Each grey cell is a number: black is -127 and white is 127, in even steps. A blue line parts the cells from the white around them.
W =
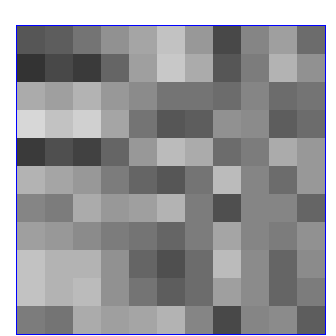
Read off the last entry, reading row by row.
-34
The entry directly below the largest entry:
-69
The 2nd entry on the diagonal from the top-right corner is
51
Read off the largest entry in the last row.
51
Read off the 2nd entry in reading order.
-34
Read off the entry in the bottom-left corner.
-3
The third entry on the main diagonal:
51
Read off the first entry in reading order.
-41
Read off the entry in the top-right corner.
-19
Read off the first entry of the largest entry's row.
87
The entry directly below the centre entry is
51
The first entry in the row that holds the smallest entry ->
-76
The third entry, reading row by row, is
-11
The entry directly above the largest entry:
43
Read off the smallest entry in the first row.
-55
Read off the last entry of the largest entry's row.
-19
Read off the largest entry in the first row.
66
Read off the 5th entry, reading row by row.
37
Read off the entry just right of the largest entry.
66
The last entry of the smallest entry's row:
17

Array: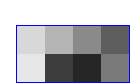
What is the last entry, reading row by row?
-5
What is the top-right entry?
-33
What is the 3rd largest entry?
52

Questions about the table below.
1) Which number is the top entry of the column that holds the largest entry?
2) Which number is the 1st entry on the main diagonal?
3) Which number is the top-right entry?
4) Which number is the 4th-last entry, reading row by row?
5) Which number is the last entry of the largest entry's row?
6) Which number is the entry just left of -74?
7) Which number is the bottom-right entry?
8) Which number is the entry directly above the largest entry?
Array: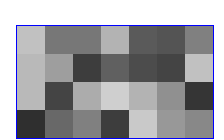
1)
51
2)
65
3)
0
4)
-66
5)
-74
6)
16
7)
8
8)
-31

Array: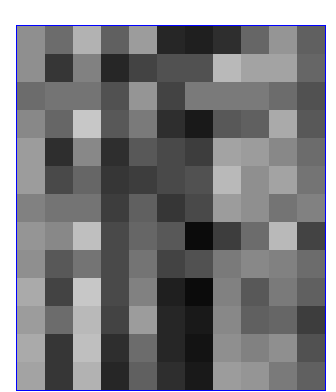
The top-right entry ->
-31
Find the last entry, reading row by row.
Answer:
-31
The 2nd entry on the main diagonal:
-73
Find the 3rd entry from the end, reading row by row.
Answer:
21
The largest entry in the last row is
50
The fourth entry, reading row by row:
-31
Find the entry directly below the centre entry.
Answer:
-39
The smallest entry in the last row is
-102
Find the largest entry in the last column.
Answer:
1
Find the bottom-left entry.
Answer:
35
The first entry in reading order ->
15
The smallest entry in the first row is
-96
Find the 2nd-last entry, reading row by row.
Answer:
-5
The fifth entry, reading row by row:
28
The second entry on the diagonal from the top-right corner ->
35
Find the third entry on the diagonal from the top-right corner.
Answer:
-5
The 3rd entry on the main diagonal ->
-11
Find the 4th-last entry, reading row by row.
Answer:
28
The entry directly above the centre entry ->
-54
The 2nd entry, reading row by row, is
-19
